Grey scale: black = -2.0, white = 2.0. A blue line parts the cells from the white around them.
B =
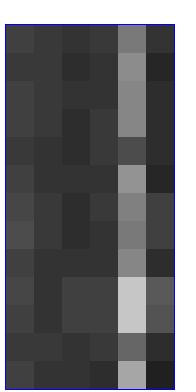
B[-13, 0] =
-1.0
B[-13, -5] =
-1.1
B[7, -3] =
-1.2
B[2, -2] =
0.1
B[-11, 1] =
-1.1
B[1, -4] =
-1.3
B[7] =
[-0.8, -1.1, -1.3, -1.2, -0.1, -1.0]
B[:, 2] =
[-1.2, -1.3, -1.2, -1.3, -1.3, -1.2, -1.3, -1.3, -1.2, -1.0, -1.0, -1.2, -1.2]
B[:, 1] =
[-1.1, -1.1, -1.1, -1.1, -1.2, -1.2, -1.1, -1.1, -1.2, -1.2, -1.2, -1.1, -1.2]
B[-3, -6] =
-1.0
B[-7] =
[-0.9, -1.1, -1.3, -1.1, 0.0, -1.0]
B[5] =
[-1.0, -1.2, -1.2, -1.2, 0.3, -1.4]
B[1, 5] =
-1.4
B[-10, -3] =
-1.1
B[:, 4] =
[-0.1, 0.2, 0.1, 0.1, -0.8, 0.3, 0.0, -0.1, 0.1, 1.1, 1.1, -0.4, 0.6]

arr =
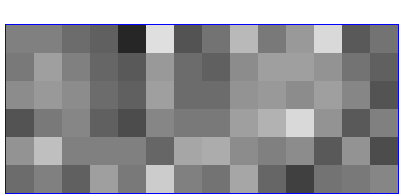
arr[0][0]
0.0
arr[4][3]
0.0
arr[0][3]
-0.5
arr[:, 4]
[-1.4, -0.6, -0.5, -0.8, 0.0, -0.1]
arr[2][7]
-0.3
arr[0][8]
0.9
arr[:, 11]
[1.4, 0.3, 0.5, 0.3, -0.6, -0.2]
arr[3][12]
-0.6
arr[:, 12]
[-0.6, -0.2, 0.1, -0.6, 0.3, -0.1]
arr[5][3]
0.5
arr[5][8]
0.6
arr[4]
[0.3, 1.0, 0.0, 0.0, 0.0, -0.4, 0.6, 0.7, 0.2, 0.0, 0.2, -0.6, 0.3, -0.8]
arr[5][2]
-0.5
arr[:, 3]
[-0.5, -0.4, -0.3, -0.5, 0.0, 0.5]
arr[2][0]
0.2
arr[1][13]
-0.5
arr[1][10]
0.5
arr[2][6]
-0.3
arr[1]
[-0.1, 0.5, 0.0, -0.4, -0.6, 0.4, -0.3, -0.5, 0.2, 0.5, 0.5, 0.3, -0.2, -0.5]
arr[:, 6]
[-0.7, -0.3, -0.3, -0.1, 0.6, 0.0]

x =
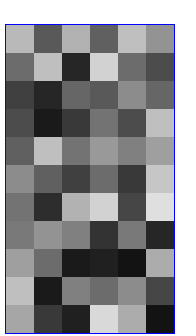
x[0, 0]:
0.9
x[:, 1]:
[-0.6, 1.0, -1.4, -1.6, 1.0, -0.5, -1.3, 0.3, -0.3, -1.6, -1.1]
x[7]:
[-0.1, 0.3, 0.0, -1.2, -0.1, -1.4]
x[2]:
[-1.0, -1.4, -0.4, -0.6, 0.2, -0.4]
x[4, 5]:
0.5
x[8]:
[0.5, -0.3, -1.6, -1.5, -1.7, 0.7]
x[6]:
[-0.2, -1.3, 0.8, 1.3, -0.9, 1.5]
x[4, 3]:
0.4
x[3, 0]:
-0.8
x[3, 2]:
-1.1
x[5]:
[0.2, -0.5, -1.0, -0.3, -1.1, 1.1]
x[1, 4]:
-0.3
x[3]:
[-0.8, -1.6, -1.1, -0.2, -0.8, 1.0]
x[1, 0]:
-0.3

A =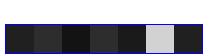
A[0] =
-1.5
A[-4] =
-1.3
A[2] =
-1.7
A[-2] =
1.3

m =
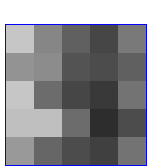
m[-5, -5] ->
1.1
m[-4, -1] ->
-0.5
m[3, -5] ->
1.0
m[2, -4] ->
-0.3
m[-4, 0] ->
0.3
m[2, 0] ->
1.1
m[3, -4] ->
1.0
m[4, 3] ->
-1.0
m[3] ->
[1.0, 1.0, -0.3, -1.3, -0.8]

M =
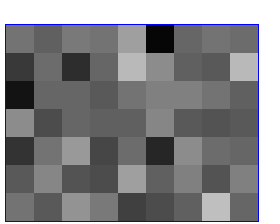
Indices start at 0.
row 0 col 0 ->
-0.2
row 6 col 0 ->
-0.2
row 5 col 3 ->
-0.8
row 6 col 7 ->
1.0
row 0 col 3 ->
-0.2
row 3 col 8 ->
-0.6
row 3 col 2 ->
-0.4
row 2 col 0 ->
-1.7
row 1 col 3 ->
-0.4
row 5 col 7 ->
-0.7
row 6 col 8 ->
-0.4
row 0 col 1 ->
-0.5
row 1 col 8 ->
0.9
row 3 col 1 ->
-0.8
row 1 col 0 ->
-1.1
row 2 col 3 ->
-0.6
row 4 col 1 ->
-0.2
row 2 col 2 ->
-0.4
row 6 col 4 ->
-1.0
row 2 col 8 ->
-0.5
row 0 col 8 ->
-0.3

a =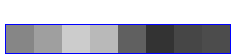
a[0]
0.1
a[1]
0.5
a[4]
-0.5

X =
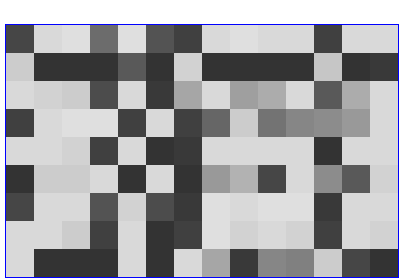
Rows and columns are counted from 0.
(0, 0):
-0.9
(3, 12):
0.4
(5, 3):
1.4
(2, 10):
1.4
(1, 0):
1.2
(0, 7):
1.4
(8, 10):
0.0
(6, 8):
1.4
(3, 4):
-1.0
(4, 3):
-1.0
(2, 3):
-0.8
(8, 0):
1.4
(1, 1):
-1.2
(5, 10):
1.4
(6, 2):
1.4
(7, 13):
1.3
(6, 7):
1.5
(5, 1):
1.2
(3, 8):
1.2
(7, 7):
1.5
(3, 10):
0.1
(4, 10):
1.4
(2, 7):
1.4
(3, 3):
1.5
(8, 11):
1.2
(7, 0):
1.4
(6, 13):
1.4
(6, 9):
1.5
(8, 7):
0.6
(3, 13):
1.4
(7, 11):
-1.0
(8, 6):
1.4
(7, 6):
-1.0
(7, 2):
1.2
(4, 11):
-1.2
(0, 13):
1.4
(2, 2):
1.2

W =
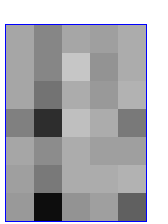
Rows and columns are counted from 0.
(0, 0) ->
0.6
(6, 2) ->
0.3
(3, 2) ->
1.0
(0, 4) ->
0.7
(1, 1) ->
0.1
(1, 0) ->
0.6
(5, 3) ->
0.7

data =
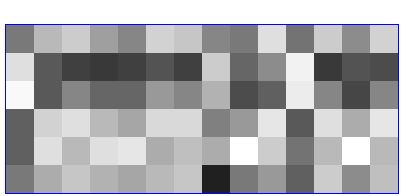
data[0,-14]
-0.1
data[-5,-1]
-0.8
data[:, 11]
[1.2, -1.1, 0.1, 1.5, 0.9, 1.2]
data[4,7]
0.7
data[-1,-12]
1.1
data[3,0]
-0.5
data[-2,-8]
1.0
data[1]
[1.5, -0.6, -1.0, -1.1, -1.0, -0.7, -1.0, 1.2, -0.4, 0.2, 1.8, -1.1, -0.7, -0.8]
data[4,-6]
2.0
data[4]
[-0.5, 1.5, 0.9, 1.5, 1.6, 0.7, 1.0, 0.7, 2.0, 1.2, -0.2, 0.9, 2.0, 0.9]
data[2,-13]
-0.6
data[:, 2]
[1.2, -1.0, 0.1, 1.5, 0.9, 1.1]
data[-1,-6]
-0.1
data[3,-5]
1.6
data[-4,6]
0.1
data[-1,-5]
0.4
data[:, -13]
[0.9, -0.6, -0.6, 1.3, 1.5, 0.7]
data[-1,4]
0.6
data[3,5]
1.4
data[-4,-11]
-0.4

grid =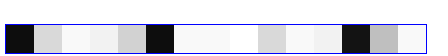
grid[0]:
-1.8
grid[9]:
1.4
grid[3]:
1.8
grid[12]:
-1.7
